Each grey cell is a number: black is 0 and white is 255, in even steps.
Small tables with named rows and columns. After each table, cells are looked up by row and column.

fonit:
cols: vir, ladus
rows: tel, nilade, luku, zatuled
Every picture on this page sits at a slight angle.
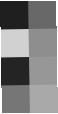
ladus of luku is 151
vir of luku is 36
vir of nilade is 209
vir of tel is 31
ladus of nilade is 142
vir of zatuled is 118
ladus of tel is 104
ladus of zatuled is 169
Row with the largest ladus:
zatuled

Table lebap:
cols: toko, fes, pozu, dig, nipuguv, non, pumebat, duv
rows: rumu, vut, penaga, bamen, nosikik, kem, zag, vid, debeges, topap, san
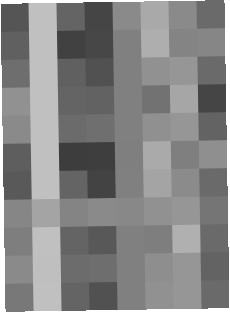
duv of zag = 106
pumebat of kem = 127
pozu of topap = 108
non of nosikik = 144
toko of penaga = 110
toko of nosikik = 138
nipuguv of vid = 136
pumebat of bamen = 166

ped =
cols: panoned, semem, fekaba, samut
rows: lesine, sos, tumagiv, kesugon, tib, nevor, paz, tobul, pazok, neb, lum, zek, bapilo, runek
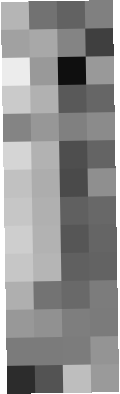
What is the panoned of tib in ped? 132
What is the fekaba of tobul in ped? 96
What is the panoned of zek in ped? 152
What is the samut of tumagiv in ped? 153
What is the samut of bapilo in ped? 148
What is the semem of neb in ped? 181
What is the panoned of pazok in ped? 206
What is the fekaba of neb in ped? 96
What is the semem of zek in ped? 145
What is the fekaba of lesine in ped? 98
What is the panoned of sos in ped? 161
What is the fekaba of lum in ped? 105
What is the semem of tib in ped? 151
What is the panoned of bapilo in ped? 123
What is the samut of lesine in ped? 128
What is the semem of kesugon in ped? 177
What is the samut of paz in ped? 143
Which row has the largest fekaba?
runek

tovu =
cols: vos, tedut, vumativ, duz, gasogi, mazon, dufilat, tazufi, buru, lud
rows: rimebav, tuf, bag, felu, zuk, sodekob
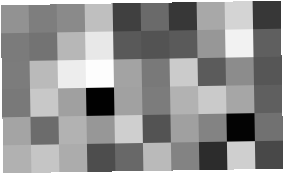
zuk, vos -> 164
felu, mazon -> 124
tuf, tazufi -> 151
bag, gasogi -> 163
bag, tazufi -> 91
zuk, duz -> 151
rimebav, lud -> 55
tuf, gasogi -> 89
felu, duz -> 1
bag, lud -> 86
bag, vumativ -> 237
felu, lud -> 95
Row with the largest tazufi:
felu

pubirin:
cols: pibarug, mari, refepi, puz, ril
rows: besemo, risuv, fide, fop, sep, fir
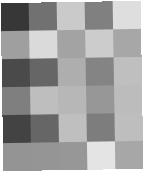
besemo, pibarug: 55
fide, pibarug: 74
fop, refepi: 183
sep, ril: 190
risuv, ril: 167
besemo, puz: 128
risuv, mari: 218
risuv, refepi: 163
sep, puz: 125
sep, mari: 102
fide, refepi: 174
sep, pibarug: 67
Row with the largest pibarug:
risuv

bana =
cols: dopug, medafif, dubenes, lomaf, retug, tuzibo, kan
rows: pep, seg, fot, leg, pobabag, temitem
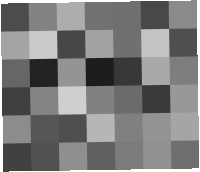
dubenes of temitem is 143
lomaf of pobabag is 182
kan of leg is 152
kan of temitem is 111
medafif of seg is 202
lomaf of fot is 29
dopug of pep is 76
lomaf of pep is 114
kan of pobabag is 165
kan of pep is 138

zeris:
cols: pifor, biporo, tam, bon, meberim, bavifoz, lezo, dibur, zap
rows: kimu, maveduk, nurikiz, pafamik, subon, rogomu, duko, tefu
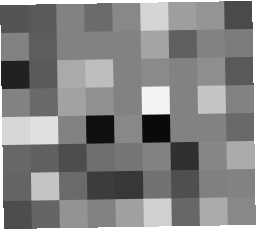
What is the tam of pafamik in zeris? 162
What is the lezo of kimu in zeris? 158
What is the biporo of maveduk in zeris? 93
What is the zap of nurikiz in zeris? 89
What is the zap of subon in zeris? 105
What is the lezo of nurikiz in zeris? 130
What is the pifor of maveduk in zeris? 130
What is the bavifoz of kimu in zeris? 213
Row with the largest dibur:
pafamik

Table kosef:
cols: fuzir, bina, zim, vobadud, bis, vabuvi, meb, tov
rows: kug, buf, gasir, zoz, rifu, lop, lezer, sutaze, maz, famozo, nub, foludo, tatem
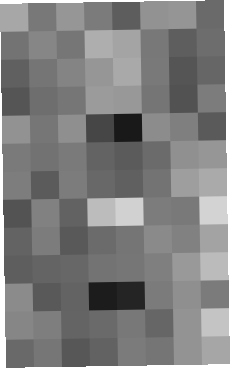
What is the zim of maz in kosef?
89
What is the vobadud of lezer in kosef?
104
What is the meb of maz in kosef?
129
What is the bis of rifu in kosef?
25
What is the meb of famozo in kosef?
153
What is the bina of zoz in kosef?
110
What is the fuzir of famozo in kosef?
94
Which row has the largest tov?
sutaze

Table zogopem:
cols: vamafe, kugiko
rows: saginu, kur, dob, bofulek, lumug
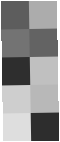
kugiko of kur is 99
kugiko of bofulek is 184
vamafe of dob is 46
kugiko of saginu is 172
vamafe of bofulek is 206
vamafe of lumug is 222
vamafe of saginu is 93
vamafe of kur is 115
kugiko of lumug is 45
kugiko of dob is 192

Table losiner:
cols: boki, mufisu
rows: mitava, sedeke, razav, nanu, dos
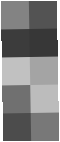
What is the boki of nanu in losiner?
112
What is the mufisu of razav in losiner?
164
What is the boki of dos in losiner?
76
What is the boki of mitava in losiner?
131
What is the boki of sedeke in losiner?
60
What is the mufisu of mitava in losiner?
83
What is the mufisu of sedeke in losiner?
55
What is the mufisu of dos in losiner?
120
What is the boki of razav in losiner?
193
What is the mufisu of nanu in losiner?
188

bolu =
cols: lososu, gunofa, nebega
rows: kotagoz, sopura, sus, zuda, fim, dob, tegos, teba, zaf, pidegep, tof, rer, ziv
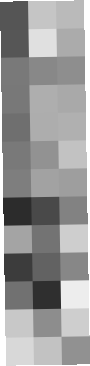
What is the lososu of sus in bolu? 121
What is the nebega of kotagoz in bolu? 186
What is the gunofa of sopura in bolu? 224
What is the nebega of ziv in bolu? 145
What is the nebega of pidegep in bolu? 135
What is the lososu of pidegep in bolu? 60
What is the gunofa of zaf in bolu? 115
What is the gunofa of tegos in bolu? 162
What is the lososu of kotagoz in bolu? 85
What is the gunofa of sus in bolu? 136
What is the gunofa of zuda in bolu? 174
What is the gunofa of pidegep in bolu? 98
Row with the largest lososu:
ziv

